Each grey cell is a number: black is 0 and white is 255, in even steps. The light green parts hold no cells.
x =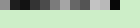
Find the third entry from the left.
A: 18
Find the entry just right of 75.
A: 123
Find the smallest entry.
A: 7
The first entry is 143

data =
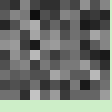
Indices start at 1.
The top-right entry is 133
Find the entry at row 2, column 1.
91
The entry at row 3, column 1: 37
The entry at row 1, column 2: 47
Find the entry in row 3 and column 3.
145
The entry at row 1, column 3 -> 133
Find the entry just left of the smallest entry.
121
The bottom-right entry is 155
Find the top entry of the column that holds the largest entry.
68
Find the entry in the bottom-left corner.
112
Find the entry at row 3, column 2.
80
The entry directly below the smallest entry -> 174
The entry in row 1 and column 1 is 68
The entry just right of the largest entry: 101
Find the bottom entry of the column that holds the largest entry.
195

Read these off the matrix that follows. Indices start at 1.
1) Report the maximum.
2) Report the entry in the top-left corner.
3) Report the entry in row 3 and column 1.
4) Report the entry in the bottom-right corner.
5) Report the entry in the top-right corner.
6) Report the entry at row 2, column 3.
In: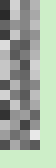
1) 232
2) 59
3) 102
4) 90
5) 180
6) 134

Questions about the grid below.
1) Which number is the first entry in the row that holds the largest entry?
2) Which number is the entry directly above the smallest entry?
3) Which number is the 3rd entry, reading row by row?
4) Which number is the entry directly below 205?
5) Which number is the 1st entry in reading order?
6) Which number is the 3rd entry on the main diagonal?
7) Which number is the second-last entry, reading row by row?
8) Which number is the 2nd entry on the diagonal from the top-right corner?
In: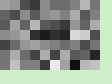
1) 117
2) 89
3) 77
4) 77
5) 162
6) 99
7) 183
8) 89

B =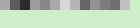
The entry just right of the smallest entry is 157
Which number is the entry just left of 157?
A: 44
